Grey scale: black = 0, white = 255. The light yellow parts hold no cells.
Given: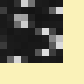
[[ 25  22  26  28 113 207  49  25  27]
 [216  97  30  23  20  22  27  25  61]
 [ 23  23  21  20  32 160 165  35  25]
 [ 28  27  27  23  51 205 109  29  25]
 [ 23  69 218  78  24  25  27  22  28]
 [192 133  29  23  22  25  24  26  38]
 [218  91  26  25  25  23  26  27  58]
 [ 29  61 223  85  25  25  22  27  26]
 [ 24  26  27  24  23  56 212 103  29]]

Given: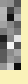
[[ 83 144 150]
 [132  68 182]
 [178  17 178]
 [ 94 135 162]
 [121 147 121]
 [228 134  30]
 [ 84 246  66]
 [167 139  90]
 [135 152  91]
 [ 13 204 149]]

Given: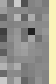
[[122 138 131  80 204 113 168]
 [131 128 129 138 136 138 155]
 [147 122 173  99 181 136  98]
 [139 138 143 137 133 129 133]
 [149 138  32 111 149 135  63]
 [140 110 165 114 154 141  79]
 [134 136 147 163 155 131 125]
 [135 141 143 157 152 135  95]
 [135 129 140 141 140 127 153]
 [138 137 131 121 173 150 179]
 [132 138 129 124 137 138 106]
 [132 146 122 101 175 144 201]]

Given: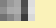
[[221  77 168 154 129]
 [226  86 173 170 144]
 [216  60 159 136 114]]

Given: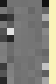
[[ 17 116 116 114 115 115  24]
 [101 116 104 121 124 103 121]
 [169 114 116 118 116  56  40]
 [100 113 109 120 125  93 122]
 [135 112 117 119 121 225  83]
 [125 111 117 118 120  38  68]
 [126 117 117 118 119 108 127]
 [103 111 121 118 122 109 124]
 [114 120 113 116 115 100 128]
 [195 121 112 118 112 126  60]
 [ 94 113 121 116 115 129  85]
 [164 121 111 116 112 134  39]]

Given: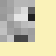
[[180 182 182 165 152]
 [ 94 219 192 162 157]
 [ 33 228 228 177 152]
 [193 187 169 153 187]
 [157 164 150 159 193]
 [160  71  69 196 165]]

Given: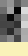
[[130  90 150 133]
 [218   5 162 108]
 [184  91  11  72]
 [212  49  70  68]
 [170 107  42  79]
 [174  69 135 109]]
